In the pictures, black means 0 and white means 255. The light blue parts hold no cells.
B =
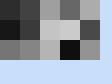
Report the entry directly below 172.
73
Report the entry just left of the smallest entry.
180
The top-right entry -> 172
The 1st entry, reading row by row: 45
